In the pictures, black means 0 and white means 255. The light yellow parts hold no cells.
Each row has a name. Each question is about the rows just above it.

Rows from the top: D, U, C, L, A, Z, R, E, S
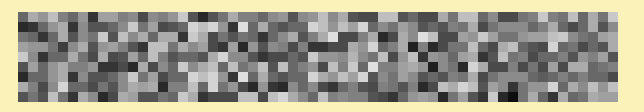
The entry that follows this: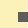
[104]
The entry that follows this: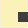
[139]
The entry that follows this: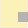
[139]

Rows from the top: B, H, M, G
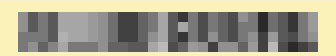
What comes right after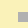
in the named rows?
[166]
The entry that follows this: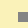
[166]

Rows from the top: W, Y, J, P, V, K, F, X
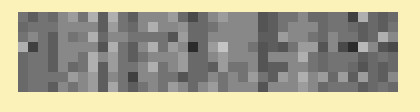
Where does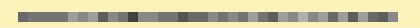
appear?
F
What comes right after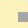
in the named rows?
[115]
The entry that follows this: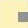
[105]
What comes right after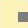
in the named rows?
[175]

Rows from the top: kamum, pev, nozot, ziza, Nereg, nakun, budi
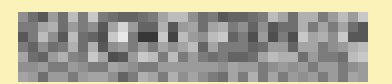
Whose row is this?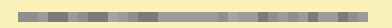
nakun
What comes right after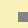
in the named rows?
[123]

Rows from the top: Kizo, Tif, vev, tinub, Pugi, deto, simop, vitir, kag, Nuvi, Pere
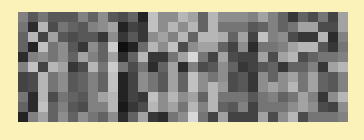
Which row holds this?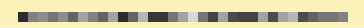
Pugi
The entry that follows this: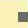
[182]
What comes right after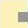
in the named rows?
[76]
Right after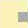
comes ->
[99]

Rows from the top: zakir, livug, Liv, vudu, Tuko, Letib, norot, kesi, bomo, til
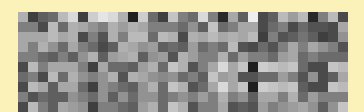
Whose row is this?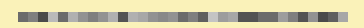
norot
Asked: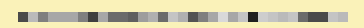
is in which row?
Letib
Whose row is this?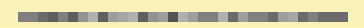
Tuko
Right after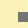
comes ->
[95]
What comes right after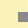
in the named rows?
[146]

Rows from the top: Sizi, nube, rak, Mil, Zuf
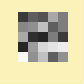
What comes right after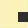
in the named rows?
[38]
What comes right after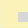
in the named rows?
[227]
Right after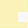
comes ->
[144]
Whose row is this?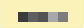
Sizi
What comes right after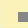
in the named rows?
[144]
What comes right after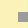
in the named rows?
[215]
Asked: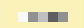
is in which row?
Zuf

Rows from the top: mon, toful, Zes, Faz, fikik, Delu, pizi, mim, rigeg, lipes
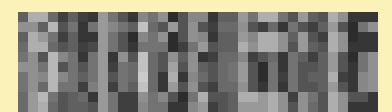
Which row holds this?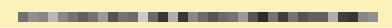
pizi
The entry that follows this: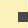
[153]
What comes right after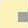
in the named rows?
[84]
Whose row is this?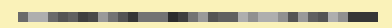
Faz
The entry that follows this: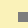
[153]

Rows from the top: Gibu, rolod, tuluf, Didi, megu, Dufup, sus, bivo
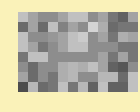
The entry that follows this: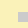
[141]
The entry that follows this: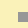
[163]
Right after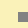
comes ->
[163]

